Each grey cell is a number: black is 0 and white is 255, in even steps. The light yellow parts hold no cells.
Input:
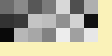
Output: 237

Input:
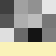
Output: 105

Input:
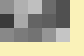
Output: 115

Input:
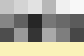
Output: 169

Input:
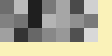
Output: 152

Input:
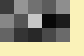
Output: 40

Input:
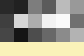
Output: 104
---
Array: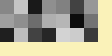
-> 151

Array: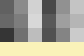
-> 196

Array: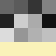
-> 130

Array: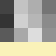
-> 117

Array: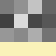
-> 101

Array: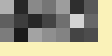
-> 88
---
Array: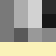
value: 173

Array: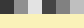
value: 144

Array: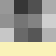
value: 54

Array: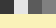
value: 229

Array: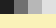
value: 112

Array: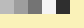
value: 158

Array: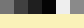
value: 64
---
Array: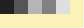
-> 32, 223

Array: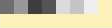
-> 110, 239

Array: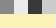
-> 136, 203

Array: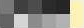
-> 120, 178

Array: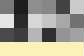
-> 121, 162

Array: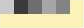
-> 202, 131

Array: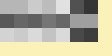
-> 182, 61

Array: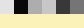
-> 227, 117

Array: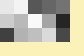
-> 231, 72
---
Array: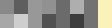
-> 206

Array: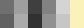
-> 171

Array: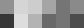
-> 221

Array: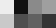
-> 79

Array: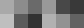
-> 91

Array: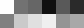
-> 202

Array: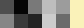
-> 58

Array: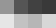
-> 194
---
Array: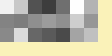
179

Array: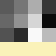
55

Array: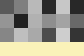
40

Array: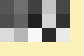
71

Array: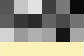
9

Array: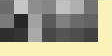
114

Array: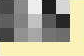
214
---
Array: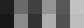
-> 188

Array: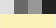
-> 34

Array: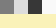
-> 249

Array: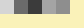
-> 142

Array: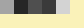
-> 211

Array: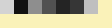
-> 191

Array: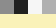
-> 176
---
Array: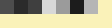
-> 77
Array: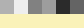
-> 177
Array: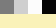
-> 123
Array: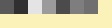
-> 89
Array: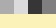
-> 172
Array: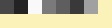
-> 71
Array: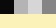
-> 9
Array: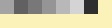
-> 163
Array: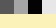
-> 87
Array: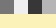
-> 118
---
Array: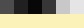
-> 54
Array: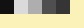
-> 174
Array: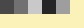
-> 201
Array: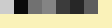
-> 59
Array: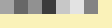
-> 199
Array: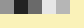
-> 106
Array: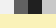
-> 97
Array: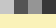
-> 84
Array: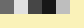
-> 70
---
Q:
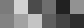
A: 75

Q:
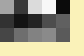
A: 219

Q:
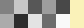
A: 87

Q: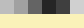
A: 100

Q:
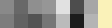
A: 143

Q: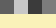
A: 59

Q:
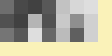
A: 65
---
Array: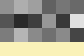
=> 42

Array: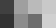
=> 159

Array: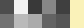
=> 242

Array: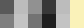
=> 188

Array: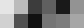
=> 187

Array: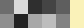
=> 218

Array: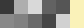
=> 174

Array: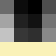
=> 33

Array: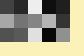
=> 116

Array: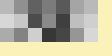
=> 199
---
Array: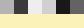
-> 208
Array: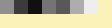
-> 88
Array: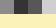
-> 52
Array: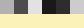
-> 25
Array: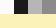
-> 26
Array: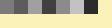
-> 139
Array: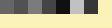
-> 16
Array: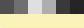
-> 174
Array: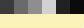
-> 209
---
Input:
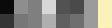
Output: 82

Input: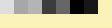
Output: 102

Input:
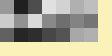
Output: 210

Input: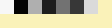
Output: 114

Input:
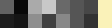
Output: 105

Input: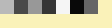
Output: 245

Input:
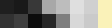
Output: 189
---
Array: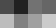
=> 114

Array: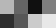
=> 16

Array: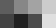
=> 163

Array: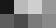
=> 207

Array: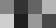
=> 100

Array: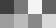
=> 244

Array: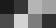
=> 181

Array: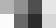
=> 79

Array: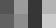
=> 54

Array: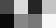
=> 37
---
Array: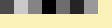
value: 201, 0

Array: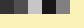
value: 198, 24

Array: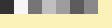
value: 246, 50

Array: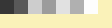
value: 253, 54

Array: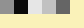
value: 230, 10

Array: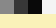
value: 244, 9

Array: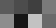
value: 194, 22
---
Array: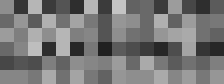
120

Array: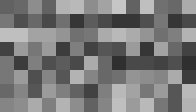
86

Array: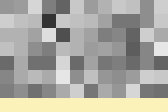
118

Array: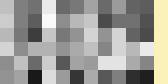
46

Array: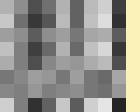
229

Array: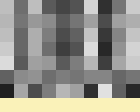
97
